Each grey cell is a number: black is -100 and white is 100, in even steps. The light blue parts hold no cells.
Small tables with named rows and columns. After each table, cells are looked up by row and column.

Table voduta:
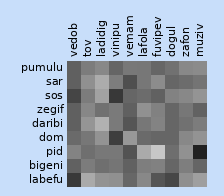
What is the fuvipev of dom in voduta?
-20
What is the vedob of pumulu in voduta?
-25
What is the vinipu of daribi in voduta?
-4
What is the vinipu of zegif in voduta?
-4
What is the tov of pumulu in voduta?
-3
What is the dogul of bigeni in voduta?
-20
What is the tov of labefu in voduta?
33
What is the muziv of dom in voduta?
15
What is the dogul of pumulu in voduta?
-11
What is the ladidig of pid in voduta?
-6
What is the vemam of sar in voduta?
-38
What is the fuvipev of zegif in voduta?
1
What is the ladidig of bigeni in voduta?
-13
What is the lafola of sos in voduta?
-15
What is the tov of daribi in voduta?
17
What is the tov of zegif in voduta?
6
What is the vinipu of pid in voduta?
-6
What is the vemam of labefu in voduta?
-19
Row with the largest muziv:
labefu

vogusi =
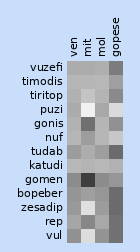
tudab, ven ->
22
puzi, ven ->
34
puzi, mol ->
32
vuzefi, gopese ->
-3
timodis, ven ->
43
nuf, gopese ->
56
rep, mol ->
32
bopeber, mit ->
25
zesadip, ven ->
20

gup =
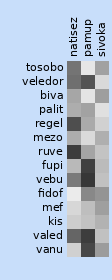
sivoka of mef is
25
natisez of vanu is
63
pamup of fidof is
7
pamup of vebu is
-57
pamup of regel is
33
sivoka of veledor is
70
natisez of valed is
-21
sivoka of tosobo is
26
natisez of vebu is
-4
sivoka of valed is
51
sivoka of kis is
40
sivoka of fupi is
47
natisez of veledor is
-13
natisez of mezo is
36
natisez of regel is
-39
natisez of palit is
36
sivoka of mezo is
37
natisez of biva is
30

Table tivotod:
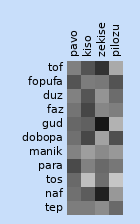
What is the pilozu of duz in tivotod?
-15
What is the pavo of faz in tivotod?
-9
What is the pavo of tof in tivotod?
0
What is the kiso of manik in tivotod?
24
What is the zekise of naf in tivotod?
-75
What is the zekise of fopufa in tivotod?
-6
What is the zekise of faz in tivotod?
5
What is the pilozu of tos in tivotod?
55
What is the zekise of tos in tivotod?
-14
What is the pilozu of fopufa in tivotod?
-35
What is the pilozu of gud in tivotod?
40
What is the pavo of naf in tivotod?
-12

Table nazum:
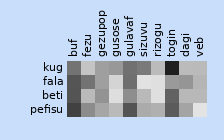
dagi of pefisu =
29
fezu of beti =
46
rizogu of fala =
75
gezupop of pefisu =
30
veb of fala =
42
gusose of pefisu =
46
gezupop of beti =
15
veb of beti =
44
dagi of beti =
44
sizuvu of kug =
-4
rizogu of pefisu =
38
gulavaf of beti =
11
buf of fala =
-33
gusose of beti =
74

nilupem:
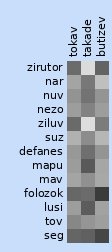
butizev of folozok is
-54
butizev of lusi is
27
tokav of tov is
6
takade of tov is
17
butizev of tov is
24
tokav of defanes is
19
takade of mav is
13
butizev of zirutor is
-22
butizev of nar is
50
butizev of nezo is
23
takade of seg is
-25
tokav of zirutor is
-16
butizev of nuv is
16
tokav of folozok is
-19
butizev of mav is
32
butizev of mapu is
30
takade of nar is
-6
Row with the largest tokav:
suz

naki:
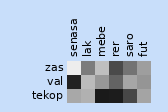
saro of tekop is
-44
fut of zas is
24
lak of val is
47
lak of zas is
-3
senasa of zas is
86
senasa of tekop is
32
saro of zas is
-10
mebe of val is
19
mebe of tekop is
-80
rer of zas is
-42
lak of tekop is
39
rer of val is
-22
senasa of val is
-73

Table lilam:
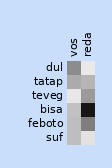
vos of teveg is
81
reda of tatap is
42
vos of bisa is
51
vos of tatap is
34
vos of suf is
49
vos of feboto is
49

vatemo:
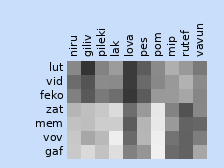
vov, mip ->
-10
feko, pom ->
20
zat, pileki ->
57
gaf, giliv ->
70
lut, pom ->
8
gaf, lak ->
74
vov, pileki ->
45
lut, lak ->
22
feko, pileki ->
-4
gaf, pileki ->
52
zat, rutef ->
-36
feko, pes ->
-29
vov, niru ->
56
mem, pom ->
82
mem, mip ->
21
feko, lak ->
-14
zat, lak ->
72
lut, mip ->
37
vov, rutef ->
-23
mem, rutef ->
-22

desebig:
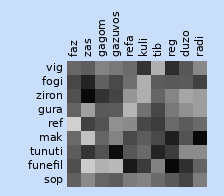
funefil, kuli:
-54
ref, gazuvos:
14
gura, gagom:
-30
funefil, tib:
2
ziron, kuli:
37
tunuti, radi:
9

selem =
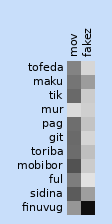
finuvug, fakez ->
-89
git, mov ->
-17
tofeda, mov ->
3
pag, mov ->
-14
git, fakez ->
67
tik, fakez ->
59
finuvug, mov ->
18
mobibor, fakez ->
59
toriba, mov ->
-15
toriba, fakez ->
50
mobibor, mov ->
-36
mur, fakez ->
62
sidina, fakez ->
24
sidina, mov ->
-29
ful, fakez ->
77
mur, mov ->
72
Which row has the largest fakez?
ful

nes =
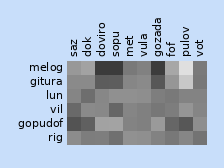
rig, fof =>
-6
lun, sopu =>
13
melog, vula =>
1
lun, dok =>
-14
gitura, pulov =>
57
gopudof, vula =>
0
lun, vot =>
3
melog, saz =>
19
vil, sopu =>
-20
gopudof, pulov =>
-32
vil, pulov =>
17
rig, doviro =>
-1
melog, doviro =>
-54
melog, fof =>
31

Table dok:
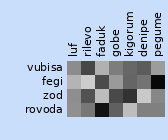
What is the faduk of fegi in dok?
-41
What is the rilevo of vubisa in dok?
-44
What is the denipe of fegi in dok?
-10
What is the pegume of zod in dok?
6
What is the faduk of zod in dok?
48
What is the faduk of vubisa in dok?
39
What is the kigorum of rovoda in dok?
48
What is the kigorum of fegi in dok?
-21
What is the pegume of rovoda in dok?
0
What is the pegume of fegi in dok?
-94
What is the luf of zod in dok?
11
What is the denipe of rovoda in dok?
0
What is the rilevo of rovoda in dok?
-7

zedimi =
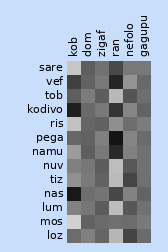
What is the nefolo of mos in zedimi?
-15
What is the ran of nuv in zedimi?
48
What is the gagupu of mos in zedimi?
-5
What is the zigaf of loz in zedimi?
-21
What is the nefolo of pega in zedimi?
4
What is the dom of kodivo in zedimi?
-17
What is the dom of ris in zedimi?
-20
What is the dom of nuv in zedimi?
-7
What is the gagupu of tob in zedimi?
-14
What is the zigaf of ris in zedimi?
-24
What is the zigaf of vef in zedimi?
-6
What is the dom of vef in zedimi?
-23
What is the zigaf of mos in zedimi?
-16
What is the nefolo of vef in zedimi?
15
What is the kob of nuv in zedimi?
0
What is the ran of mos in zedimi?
-13
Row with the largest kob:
mos

